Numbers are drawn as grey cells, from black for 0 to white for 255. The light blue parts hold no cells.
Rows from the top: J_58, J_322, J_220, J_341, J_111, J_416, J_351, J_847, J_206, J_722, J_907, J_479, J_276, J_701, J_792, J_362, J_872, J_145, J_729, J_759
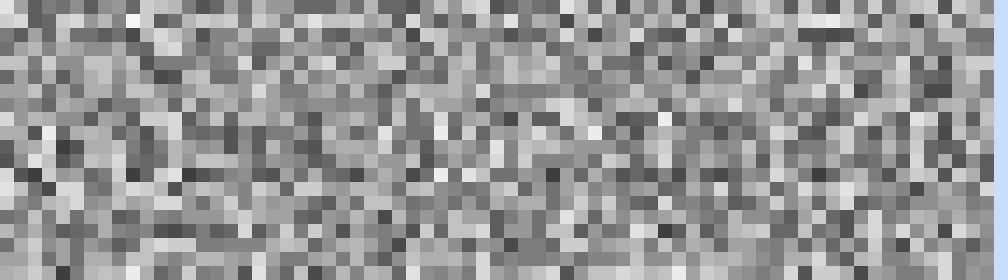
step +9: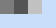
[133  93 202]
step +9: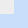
[246]
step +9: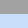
[171 171]
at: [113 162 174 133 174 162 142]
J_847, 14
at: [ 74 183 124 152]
J_362, 27

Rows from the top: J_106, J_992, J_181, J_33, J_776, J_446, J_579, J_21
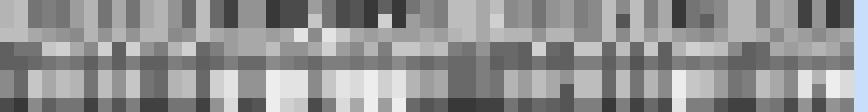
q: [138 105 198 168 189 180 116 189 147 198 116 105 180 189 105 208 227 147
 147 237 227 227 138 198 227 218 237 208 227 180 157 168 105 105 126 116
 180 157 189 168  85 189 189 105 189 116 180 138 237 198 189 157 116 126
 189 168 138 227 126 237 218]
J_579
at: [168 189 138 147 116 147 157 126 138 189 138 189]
J_106, 34

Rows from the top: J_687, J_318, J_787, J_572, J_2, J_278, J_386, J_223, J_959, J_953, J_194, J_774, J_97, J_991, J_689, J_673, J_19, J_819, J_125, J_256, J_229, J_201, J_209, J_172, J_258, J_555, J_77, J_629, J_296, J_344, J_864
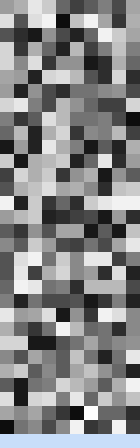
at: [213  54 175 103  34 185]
J_572, 0
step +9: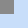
[146]

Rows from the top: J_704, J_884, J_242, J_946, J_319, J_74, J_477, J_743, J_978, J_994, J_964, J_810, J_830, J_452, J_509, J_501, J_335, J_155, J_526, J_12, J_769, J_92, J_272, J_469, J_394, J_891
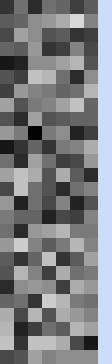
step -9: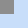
[132]
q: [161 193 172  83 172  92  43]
J_830

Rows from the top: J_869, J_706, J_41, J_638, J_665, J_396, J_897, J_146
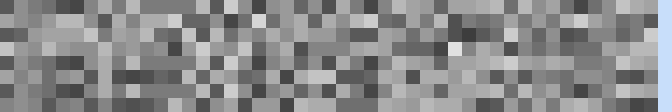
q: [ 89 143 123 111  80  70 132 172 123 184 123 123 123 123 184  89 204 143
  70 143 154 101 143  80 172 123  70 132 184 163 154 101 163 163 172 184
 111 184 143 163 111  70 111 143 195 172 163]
J_869
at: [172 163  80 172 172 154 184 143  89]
J_396, 27
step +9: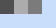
[ 89 181 132]
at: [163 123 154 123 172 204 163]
J_706, 36
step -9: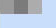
[145 114 163]

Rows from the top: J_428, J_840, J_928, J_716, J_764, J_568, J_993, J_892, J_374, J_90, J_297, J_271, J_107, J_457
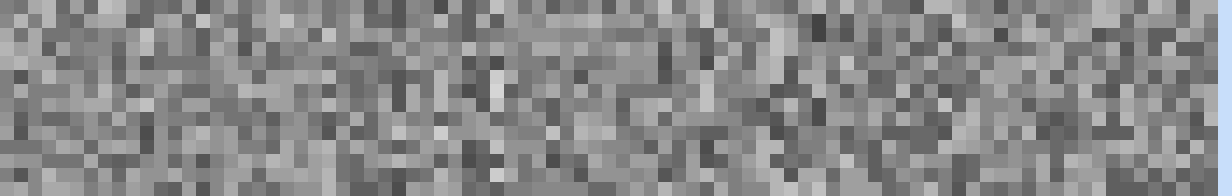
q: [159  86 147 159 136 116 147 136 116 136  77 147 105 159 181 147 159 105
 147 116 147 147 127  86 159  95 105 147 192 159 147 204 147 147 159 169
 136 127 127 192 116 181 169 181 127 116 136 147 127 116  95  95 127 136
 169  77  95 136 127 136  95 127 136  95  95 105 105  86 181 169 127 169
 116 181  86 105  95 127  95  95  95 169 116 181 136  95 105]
J_90
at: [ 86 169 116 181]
J_993, 28
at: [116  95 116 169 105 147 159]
J_374, 22
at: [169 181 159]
J_764, 0
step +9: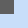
[104]
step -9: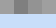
[150 118 138 150]
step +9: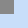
[145]

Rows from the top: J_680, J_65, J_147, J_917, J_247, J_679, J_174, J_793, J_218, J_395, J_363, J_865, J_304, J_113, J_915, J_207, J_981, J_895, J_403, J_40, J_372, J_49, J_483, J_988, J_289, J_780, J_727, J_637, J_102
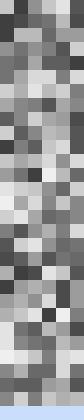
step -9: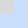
[208]
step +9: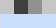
[207  72 154 207]

